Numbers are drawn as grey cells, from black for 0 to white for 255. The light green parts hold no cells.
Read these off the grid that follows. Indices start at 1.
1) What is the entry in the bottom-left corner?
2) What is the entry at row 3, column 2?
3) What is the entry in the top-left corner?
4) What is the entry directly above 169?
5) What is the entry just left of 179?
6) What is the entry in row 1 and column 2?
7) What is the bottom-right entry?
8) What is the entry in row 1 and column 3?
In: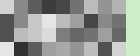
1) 229
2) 188
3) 210
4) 125
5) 148
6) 137
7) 210
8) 92

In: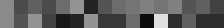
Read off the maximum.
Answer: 224
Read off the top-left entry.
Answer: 138
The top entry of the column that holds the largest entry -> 117
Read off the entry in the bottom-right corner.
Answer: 45
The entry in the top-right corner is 66
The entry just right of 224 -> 45
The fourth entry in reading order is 75
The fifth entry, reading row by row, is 108
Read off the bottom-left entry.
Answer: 138
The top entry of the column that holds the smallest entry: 128

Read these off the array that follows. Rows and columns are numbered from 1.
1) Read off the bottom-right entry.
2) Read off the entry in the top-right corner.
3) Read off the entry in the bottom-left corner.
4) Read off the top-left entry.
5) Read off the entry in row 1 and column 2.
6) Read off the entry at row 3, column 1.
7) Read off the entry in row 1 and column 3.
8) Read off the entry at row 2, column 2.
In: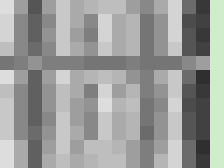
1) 56
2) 56
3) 221
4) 221
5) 158
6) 212
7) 85
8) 136

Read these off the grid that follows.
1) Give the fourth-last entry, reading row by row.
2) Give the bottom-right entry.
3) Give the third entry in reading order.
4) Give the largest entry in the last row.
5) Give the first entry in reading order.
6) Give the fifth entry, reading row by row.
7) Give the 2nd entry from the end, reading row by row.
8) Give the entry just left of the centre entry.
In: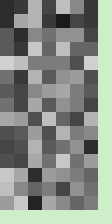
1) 167
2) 124
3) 179
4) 199
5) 45
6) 190
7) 101
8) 167
